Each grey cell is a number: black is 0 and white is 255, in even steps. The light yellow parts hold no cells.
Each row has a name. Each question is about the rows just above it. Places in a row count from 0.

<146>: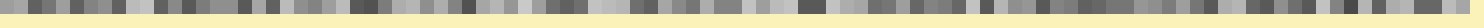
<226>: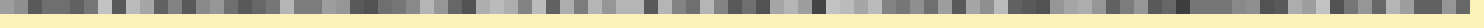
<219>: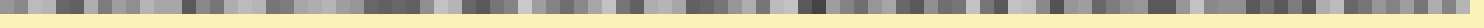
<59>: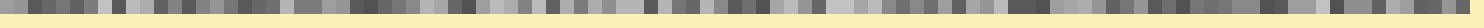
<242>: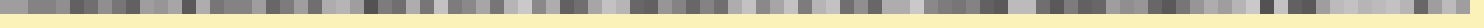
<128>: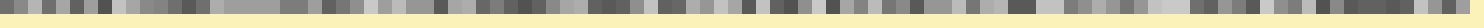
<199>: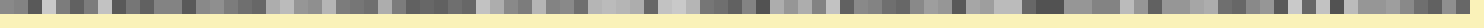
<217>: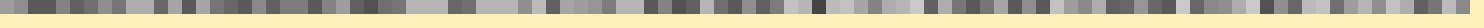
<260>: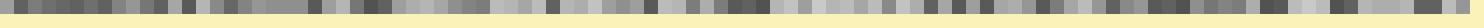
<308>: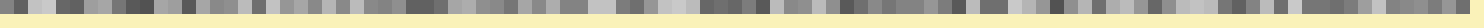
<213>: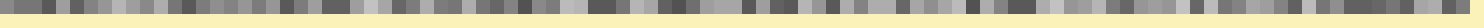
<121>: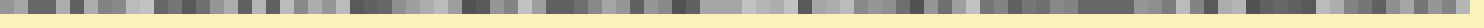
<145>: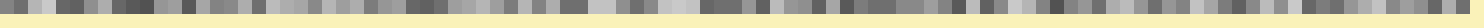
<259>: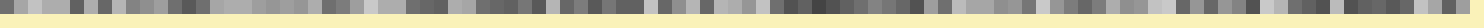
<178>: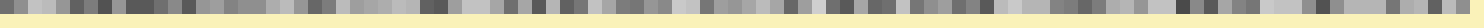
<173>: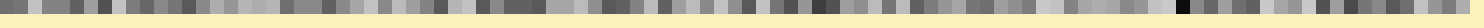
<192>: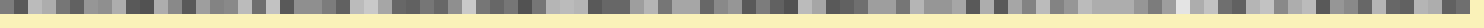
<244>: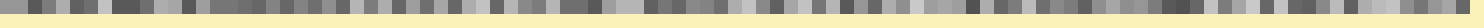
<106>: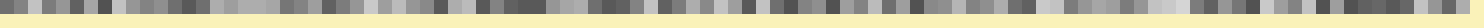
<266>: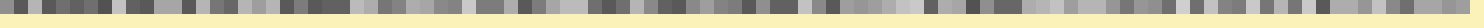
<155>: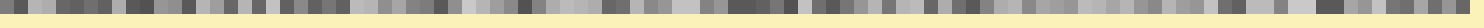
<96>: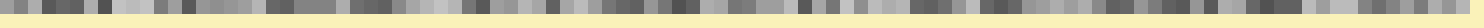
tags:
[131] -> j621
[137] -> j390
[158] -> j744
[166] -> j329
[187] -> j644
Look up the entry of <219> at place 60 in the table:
j621
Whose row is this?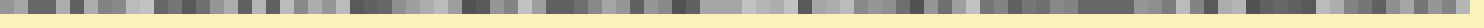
<121>
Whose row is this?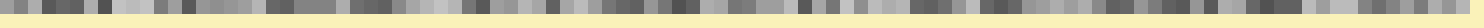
<96>
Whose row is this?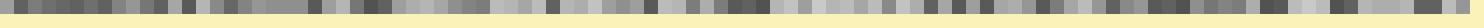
<260>

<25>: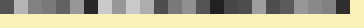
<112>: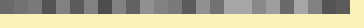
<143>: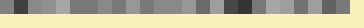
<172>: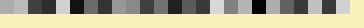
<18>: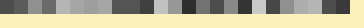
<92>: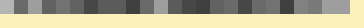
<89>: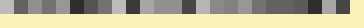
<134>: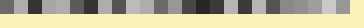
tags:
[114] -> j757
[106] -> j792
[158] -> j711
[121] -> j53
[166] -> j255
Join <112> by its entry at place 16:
j255
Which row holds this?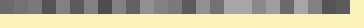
<112>
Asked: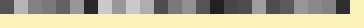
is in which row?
<25>
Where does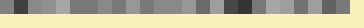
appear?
<143>
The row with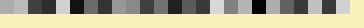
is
<172>

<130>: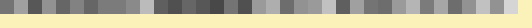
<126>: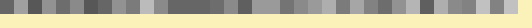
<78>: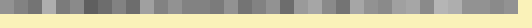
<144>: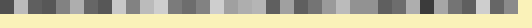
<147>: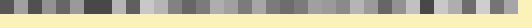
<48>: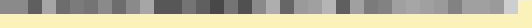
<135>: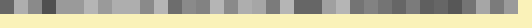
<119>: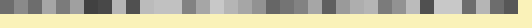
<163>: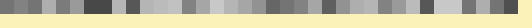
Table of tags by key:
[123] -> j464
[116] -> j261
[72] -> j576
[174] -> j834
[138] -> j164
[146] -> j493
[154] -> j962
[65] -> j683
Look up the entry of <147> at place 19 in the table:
j464
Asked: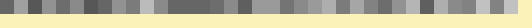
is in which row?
<126>

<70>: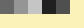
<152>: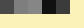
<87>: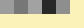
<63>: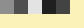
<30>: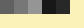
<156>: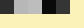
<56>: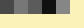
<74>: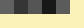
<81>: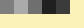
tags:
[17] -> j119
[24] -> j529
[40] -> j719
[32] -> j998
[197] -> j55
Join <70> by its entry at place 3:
j998
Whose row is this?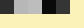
<156>
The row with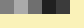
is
<81>
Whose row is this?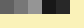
<30>
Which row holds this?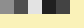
<63>
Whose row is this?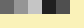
<70>

